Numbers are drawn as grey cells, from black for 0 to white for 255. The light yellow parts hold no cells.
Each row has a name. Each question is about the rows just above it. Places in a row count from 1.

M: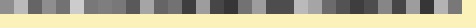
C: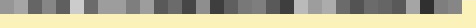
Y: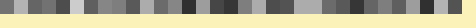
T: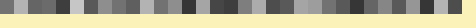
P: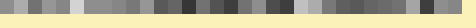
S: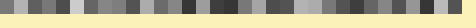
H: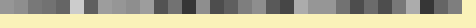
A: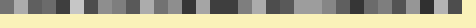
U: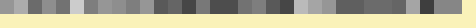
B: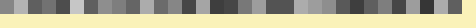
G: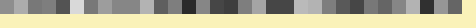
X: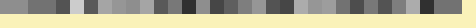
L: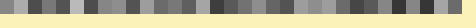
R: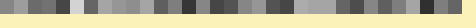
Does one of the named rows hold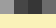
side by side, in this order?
no
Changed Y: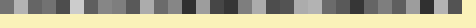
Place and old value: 23, [172]
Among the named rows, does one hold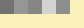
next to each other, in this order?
yes
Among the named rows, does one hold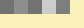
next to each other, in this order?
no
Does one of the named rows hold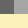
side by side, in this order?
yes
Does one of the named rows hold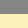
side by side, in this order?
yes
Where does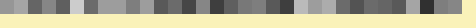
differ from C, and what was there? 15, [142]

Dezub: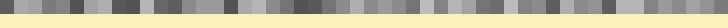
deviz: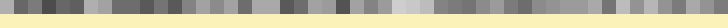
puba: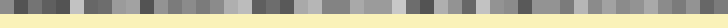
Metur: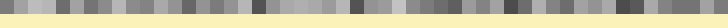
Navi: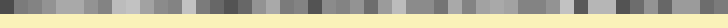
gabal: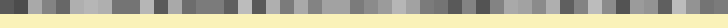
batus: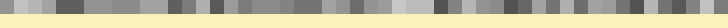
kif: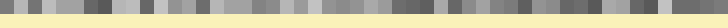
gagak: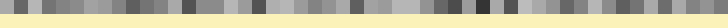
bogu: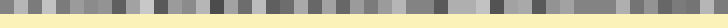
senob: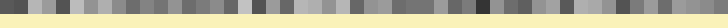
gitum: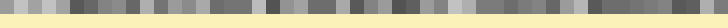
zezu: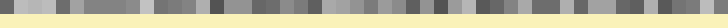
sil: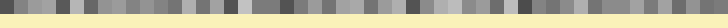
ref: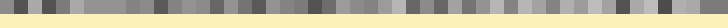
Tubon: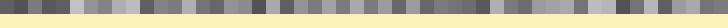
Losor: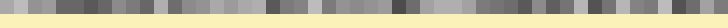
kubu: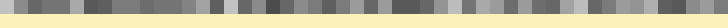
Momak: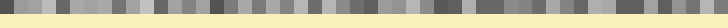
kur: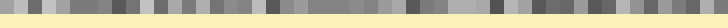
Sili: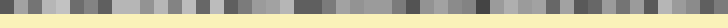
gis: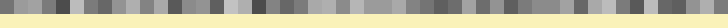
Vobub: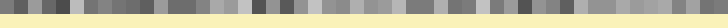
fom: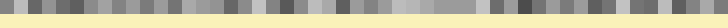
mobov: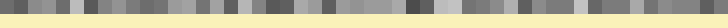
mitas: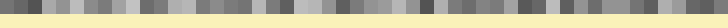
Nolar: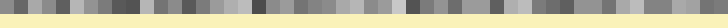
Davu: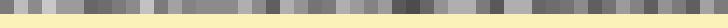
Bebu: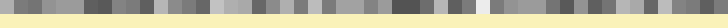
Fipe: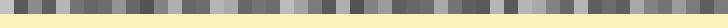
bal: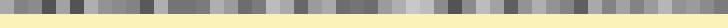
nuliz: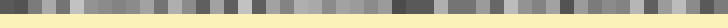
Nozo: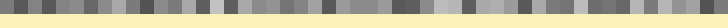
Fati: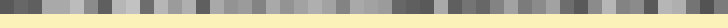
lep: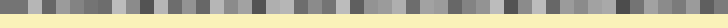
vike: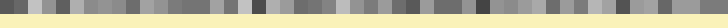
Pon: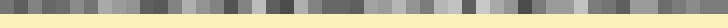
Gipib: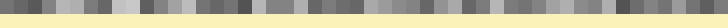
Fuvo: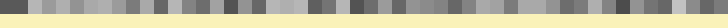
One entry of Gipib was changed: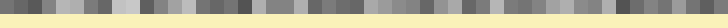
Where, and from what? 19, [182]
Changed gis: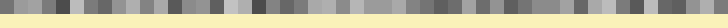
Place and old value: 38, [123]

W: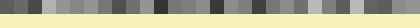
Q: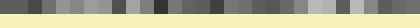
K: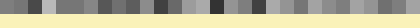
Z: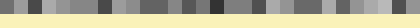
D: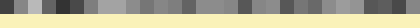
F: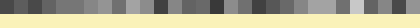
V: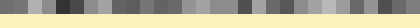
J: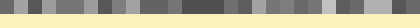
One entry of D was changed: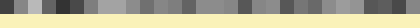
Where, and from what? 11, [118]
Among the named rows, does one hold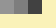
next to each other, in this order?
yes
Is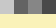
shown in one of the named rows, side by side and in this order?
yes
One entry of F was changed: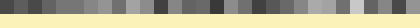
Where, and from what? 23, [163]
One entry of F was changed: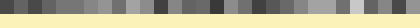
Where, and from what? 2, [93]
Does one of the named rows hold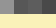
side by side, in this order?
yes
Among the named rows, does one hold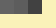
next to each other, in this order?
yes

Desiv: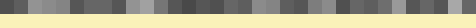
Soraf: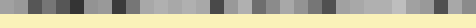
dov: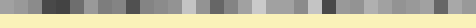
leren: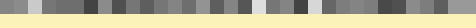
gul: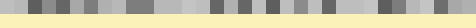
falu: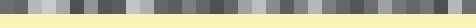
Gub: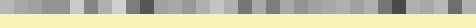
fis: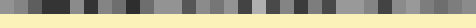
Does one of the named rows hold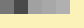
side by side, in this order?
no
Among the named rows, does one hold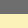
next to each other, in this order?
yes

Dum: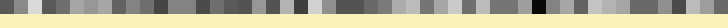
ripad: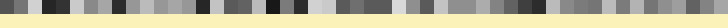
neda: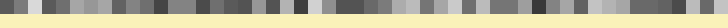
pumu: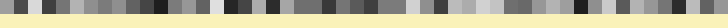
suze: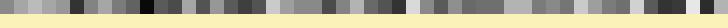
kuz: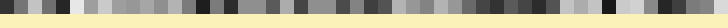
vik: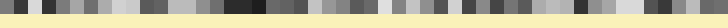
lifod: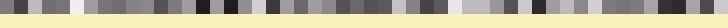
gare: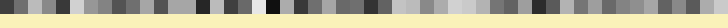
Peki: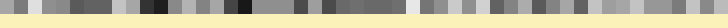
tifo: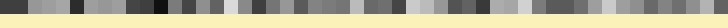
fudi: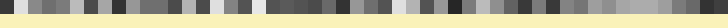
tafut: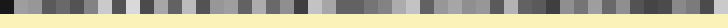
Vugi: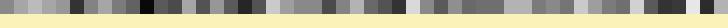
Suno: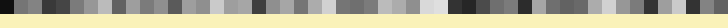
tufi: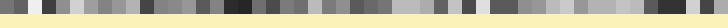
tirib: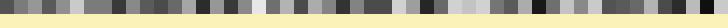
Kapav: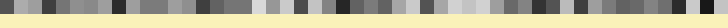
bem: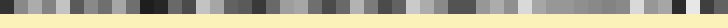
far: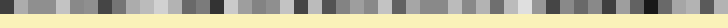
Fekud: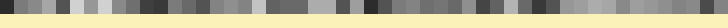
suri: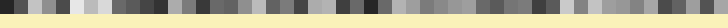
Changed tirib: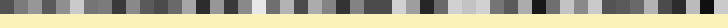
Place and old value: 7, [123]
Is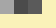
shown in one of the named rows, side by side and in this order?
no
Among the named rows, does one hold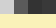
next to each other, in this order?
yes
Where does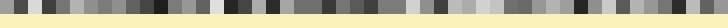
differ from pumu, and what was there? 42, [30]
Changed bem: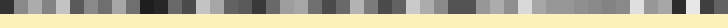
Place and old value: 46, [217]
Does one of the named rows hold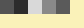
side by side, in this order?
no
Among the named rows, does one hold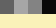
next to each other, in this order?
no

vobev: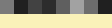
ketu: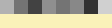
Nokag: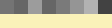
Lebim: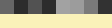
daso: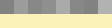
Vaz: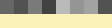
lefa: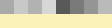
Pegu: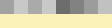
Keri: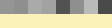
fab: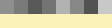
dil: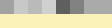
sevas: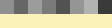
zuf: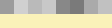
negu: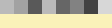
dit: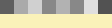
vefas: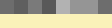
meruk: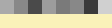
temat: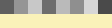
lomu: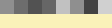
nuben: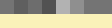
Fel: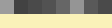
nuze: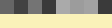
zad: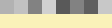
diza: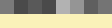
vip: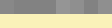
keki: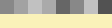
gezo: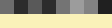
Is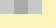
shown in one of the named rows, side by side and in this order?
yes
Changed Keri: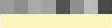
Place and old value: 1, [149]
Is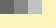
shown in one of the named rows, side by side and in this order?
yes
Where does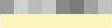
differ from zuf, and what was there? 7, [170]
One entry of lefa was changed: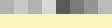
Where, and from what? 1, [170]
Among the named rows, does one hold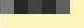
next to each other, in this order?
no
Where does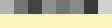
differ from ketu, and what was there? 7, [50]

